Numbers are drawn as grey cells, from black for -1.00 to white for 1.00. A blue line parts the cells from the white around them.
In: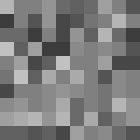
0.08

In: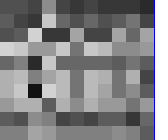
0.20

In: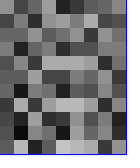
-0.45

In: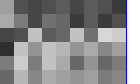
-0.63

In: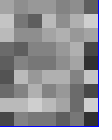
-0.16
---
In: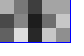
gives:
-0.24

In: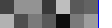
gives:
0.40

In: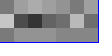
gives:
-0.04

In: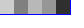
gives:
0.61

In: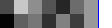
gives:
-0.96

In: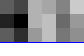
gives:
-0.27

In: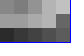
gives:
-0.66

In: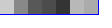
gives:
0.60

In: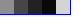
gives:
0.11
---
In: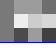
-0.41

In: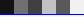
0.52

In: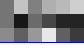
0.81

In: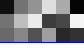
0.25

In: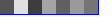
-0.25

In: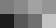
-0.31

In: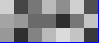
0.72

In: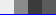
0.09

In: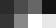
0.07
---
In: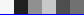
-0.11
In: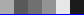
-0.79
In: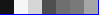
0.30
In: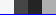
0.37
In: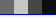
-0.89
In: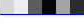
-0.65
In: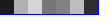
-0.63
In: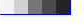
-0.71
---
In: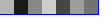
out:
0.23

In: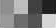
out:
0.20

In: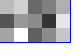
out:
0.64

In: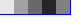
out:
0.00

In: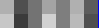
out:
0.46

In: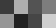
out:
0.18

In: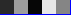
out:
0.04
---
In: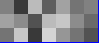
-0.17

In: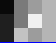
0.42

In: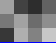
0.11

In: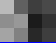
-0.61

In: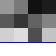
0.03

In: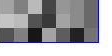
-0.18

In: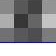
0.53

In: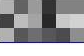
0.65
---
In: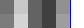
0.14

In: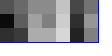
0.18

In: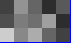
-0.65

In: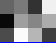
0.35

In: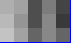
-0.55

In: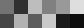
0.74

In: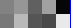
-0.95

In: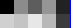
-0.73

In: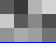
-0.39
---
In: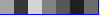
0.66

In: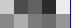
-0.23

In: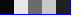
-0.16

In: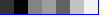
0.03

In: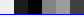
-0.98

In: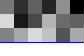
-0.24

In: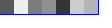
-0.03

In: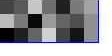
0.55

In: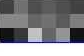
-0.38

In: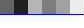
0.42
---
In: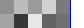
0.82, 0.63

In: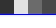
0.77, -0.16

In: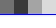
0.72, 0.29

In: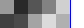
0.72, 0.63

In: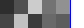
0.60, 0.51

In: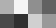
0.91, 0.63
